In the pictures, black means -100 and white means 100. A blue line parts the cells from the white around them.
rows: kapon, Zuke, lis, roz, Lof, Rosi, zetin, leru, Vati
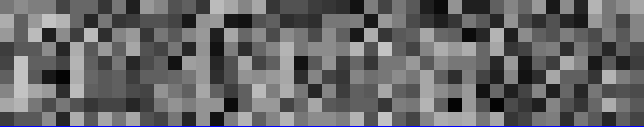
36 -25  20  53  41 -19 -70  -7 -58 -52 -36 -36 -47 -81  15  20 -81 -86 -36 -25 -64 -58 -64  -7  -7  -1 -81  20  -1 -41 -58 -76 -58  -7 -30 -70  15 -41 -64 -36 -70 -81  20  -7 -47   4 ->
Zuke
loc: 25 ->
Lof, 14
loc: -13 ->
Rosi, 27

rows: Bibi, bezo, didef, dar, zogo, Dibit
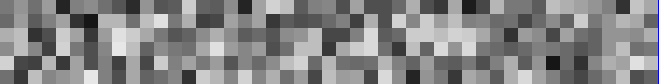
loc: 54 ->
Bibi, 46
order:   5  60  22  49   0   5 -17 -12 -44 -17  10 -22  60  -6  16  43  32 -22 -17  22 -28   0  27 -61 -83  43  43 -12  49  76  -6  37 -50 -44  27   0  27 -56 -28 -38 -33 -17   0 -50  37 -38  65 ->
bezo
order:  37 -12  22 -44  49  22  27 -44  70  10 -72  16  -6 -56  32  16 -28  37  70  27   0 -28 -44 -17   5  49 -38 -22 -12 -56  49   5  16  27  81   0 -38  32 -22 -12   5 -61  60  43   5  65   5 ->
Dibit

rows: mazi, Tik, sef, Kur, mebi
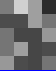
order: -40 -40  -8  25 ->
Tik
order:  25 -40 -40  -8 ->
Tik
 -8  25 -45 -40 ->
Kur
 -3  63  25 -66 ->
mazi
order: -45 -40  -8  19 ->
mebi
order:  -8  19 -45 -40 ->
mebi
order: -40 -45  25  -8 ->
Kur

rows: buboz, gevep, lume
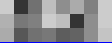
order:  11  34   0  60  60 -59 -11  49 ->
buboz
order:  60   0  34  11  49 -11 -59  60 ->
buboz
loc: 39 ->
gevep, 1

